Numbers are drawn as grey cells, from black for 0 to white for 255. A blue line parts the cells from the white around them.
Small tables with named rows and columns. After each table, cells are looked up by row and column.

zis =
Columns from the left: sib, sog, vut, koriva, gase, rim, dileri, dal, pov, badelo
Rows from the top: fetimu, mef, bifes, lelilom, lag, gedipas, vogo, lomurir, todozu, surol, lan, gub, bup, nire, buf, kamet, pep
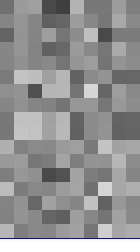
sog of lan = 129
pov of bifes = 123
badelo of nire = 175
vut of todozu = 193
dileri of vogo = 214
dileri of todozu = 139
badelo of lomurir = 140
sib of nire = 187
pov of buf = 151
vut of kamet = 137
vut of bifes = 132
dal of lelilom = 119
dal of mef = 119
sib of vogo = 143
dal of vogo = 102
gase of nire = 156
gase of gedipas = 182
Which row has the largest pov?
gub

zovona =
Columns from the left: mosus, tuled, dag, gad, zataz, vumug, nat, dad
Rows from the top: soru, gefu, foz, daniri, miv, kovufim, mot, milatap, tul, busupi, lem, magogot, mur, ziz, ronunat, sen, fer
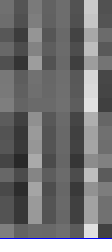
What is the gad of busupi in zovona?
83
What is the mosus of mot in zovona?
121
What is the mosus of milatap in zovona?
126
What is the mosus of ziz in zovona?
73
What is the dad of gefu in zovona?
84
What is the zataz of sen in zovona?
103
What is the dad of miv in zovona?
116
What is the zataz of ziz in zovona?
103

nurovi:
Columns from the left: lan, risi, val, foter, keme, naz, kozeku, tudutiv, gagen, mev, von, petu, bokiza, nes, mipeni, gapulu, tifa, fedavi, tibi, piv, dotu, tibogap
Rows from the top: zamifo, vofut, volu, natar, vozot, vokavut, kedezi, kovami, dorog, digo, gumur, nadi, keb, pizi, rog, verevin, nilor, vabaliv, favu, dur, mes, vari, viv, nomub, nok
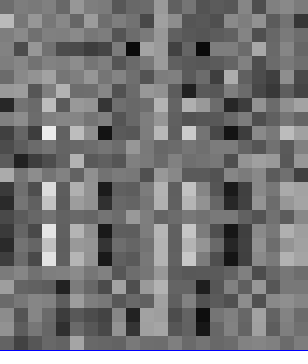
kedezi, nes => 32
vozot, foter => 130
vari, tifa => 80
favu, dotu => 178
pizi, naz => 176
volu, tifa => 97
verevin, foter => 115
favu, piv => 122
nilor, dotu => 176
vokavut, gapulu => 62
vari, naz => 157
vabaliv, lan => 42
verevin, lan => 73
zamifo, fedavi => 134
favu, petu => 179
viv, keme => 60
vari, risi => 120

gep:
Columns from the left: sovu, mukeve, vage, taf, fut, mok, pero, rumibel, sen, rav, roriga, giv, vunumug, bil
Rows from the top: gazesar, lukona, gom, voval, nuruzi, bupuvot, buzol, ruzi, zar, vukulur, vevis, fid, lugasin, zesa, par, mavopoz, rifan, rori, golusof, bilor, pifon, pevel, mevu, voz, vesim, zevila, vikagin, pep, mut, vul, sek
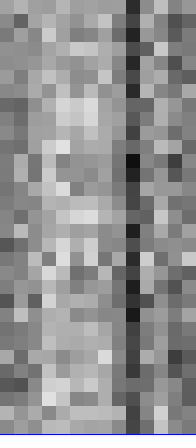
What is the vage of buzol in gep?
171
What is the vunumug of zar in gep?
139
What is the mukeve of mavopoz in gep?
111
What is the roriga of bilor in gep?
174
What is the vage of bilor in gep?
165
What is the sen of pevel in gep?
110
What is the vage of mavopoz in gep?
148
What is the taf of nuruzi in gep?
168
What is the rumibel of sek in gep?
166
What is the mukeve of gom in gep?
159
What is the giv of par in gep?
169
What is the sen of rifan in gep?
147
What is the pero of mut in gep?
139
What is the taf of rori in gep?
183
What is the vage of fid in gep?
118

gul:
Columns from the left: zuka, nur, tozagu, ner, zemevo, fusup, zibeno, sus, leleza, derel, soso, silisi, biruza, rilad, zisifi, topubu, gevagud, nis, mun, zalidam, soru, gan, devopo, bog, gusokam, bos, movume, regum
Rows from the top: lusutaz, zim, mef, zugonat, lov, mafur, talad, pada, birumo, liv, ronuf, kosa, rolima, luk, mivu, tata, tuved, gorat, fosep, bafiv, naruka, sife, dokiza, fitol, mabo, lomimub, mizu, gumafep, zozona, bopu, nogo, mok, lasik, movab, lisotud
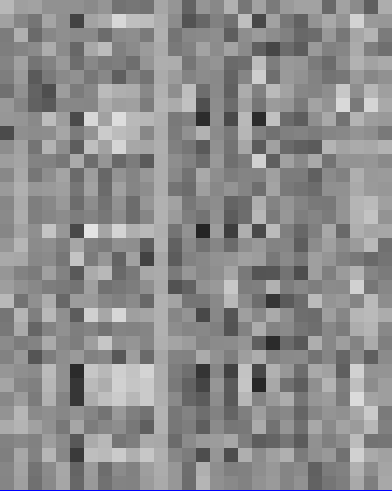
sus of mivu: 114
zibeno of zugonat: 168
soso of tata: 134
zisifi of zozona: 91
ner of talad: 78
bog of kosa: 115
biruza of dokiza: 134
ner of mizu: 187
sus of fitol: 115
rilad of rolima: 114
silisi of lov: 174
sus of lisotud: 113
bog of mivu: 120
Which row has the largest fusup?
fosep

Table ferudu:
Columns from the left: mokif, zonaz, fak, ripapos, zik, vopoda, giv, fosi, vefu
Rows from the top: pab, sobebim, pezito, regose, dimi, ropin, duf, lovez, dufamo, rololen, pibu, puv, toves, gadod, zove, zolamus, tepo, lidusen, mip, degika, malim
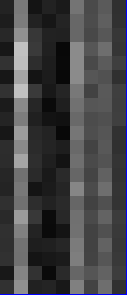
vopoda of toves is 102
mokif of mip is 49
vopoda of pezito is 103
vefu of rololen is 49
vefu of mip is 57
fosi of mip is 86
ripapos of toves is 25
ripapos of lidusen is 32
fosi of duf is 89
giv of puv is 74
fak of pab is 20
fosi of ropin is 81
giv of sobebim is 76
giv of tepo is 66
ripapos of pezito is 34
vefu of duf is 63
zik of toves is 42
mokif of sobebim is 29
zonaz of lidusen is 114
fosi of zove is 80

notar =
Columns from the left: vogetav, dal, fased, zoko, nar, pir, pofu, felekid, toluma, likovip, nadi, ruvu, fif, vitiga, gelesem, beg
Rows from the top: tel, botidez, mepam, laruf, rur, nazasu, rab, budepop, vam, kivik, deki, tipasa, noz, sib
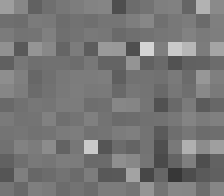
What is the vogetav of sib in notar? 117
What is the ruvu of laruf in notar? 127
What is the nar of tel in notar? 119
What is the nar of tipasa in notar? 125
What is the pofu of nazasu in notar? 124
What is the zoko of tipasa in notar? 118
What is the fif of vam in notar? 120
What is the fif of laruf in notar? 202
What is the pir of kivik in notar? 125

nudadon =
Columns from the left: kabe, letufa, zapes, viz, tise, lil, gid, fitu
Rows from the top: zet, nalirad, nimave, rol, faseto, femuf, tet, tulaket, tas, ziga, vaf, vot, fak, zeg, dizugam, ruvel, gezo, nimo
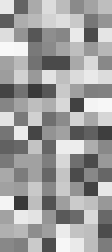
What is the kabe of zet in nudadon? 232
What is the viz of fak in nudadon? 102
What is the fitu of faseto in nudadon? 136
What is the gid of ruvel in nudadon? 217
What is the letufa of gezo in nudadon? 184
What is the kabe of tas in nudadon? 227
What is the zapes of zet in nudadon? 170
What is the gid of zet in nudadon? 163
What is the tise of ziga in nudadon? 161
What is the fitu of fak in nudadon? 102
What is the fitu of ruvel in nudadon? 104
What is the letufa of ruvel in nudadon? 234
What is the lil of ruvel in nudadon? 106
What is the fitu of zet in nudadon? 190
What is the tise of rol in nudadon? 164
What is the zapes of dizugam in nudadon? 190
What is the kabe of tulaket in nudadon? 133
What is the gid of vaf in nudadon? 173
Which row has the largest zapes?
ruvel

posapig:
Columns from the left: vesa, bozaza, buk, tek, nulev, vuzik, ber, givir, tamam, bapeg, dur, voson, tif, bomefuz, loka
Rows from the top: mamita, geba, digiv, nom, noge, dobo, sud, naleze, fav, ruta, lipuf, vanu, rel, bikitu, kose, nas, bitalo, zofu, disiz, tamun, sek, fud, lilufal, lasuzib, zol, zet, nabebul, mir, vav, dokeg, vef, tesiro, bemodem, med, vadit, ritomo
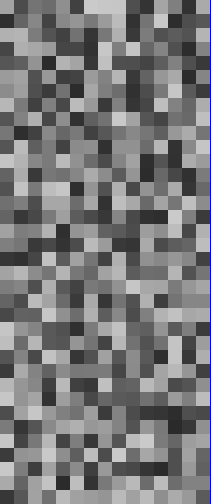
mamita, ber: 202
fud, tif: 116
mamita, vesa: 163
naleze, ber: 153
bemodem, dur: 167
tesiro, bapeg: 188
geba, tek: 67
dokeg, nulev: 128
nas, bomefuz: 128
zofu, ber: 186
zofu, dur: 170
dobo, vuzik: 67
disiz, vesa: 54
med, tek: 162
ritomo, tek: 112

